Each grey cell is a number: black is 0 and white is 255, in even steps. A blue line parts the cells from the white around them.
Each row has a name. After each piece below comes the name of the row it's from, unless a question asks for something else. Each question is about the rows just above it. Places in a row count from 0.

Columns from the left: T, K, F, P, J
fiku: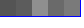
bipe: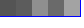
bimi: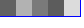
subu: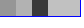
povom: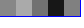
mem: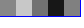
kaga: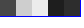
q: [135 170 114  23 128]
povom
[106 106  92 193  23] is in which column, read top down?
P
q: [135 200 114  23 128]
mem

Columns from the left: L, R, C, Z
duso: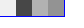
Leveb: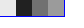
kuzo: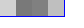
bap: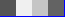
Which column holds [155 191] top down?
Z
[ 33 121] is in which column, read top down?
R
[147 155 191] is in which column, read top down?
Z
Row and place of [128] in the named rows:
kuzo, 2
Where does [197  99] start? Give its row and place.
bap, 2
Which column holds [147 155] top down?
Z
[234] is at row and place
Leveb, 0

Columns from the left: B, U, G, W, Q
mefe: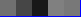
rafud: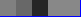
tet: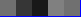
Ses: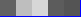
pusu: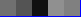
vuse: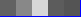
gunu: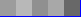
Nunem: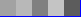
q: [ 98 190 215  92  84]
Ses
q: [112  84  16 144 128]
pusu
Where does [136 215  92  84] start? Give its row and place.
vuse, 1
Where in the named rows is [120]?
mefe, 4

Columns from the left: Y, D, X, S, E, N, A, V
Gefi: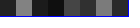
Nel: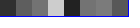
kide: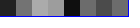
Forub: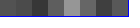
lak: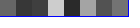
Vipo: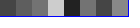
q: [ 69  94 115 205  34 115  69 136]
Vipo
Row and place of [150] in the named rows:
Forub, 4

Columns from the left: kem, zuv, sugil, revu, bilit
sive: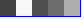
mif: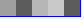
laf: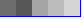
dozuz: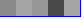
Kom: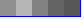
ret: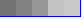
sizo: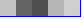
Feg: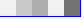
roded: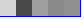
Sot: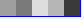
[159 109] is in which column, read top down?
kem
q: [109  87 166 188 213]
laf
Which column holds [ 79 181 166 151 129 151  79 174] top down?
sugil
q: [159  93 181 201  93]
mif
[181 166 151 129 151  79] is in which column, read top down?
sugil
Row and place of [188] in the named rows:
laf, 3

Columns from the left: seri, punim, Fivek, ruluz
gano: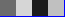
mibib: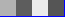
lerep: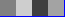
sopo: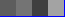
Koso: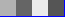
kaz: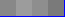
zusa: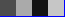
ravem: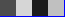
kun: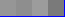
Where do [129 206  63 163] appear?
lerep
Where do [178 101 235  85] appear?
Koso

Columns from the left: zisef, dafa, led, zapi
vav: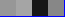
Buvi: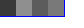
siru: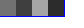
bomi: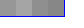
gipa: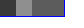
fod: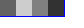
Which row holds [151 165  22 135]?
vav
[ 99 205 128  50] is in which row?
fod
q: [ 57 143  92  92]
gipa
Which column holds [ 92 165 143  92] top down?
led
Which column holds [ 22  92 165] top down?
led

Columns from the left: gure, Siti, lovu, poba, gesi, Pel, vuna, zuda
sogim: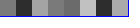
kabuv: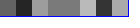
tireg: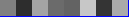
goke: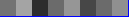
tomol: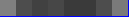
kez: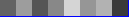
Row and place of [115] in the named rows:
goke, 0
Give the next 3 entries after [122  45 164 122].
[107 193  45]

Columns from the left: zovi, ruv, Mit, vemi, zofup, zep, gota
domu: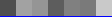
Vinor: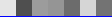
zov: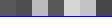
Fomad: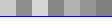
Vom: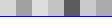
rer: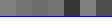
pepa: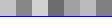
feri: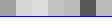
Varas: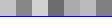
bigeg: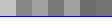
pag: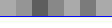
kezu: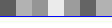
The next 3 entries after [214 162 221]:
[194  93 201]
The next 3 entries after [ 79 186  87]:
[214 194  72]
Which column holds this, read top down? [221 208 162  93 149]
Mit
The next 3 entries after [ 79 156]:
[149 108 214]
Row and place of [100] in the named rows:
kezu, 5
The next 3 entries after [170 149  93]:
[136 170 122]
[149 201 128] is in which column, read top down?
zep

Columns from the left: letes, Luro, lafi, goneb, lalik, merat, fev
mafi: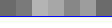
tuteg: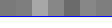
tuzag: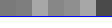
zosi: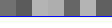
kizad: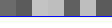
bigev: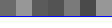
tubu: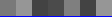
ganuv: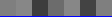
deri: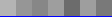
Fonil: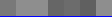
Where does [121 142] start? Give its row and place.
Fonil, 0
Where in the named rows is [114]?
zosi, 0
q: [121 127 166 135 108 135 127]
tuteg
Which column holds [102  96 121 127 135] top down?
lalik
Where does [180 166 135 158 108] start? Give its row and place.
mafi, 2
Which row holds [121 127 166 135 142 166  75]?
tuzag
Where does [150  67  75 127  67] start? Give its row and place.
tubu, 1

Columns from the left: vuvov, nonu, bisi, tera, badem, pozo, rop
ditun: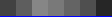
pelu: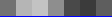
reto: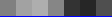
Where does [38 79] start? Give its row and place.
reto, 5
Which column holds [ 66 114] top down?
vuvov
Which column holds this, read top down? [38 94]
rop
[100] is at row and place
ditun, 4
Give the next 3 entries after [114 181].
[195 142  73]

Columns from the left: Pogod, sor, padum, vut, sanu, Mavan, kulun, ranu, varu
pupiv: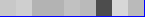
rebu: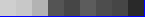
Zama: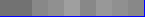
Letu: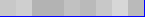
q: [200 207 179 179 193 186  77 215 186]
pupiv
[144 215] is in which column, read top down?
ranu
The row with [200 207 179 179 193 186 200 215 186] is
Letu
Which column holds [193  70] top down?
sanu

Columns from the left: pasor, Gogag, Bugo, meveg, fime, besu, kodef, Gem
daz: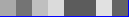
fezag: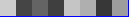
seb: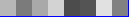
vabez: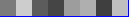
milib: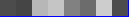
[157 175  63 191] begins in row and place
vabez, 4
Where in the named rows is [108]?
milib, 5
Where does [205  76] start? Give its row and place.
milib, 6
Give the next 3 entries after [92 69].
[157 175  63]
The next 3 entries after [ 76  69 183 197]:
[129 108 205]
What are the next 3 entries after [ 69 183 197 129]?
[108 205  76]
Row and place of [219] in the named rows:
daz, 3

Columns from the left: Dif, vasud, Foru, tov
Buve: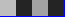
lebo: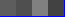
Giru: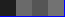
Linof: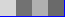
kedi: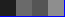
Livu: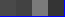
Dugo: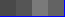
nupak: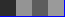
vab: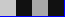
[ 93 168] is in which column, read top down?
Foru
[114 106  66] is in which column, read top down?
vasud
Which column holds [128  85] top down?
Foru
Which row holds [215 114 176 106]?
Linof

